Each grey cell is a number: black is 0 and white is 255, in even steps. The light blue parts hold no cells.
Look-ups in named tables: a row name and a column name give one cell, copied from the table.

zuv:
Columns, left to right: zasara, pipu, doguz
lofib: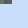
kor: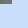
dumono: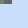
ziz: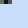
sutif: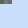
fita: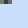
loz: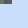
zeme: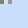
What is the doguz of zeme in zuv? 152
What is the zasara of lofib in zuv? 111
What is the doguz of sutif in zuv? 107
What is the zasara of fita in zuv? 120
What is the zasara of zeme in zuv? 128
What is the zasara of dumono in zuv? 124
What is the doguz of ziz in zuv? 88
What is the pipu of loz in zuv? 89
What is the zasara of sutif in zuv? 96
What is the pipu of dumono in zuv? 104
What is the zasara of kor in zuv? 110
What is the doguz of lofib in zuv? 96
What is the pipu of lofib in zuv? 90
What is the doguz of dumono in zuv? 99
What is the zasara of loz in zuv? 112
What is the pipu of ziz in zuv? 20

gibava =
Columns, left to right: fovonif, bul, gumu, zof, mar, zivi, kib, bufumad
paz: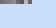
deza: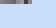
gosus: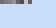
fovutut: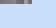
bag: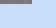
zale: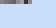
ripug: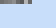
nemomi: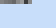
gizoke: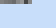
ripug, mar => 105
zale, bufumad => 141
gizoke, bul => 120
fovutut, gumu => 126
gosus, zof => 146
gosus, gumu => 130
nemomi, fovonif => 132
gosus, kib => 198
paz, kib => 182
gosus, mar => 100
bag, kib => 126
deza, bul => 120
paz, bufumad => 104
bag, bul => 121
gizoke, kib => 71
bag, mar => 119
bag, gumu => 120

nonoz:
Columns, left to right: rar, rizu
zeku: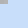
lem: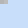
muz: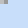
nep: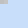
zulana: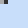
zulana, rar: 172
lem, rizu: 189
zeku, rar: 178
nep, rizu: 197
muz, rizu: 153
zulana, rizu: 49
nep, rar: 192

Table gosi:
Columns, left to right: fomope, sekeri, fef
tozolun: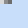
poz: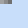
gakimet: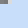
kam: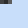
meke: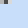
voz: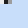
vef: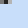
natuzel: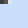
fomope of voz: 237
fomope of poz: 162
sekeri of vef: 36
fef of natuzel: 228
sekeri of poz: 139
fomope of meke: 183
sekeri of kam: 45
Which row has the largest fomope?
voz

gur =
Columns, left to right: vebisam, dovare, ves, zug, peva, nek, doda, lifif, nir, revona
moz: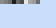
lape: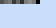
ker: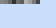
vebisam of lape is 82
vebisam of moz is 138
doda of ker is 179
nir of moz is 155
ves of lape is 122
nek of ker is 93
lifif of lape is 141
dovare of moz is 125
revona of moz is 109
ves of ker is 102
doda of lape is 124
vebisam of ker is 133
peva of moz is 103
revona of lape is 2
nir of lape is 121
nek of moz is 77
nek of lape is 48
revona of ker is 71
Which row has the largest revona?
moz

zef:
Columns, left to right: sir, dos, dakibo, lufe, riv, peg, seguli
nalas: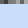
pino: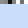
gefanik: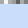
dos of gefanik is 246
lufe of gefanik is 155
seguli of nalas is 172
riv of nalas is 165
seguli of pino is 253
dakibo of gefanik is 173
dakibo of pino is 17
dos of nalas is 62
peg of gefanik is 171
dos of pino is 133
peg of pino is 113
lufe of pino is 129
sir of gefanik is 168
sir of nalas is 97
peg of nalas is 103
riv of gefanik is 97

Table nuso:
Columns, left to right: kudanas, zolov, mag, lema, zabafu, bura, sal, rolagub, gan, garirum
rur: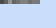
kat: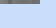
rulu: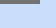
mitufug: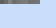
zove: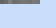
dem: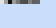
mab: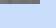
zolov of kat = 120
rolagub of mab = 116
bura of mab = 112
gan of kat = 110
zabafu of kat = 116
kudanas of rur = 74
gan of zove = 121
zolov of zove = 108
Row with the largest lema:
dem

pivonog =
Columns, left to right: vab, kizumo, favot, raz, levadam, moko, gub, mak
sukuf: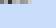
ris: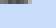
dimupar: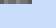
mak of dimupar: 93
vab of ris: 122
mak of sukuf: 206
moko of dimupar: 117
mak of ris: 181
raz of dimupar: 108
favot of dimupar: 113
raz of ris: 96
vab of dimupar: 96
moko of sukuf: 150
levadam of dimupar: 137
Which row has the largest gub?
sukuf

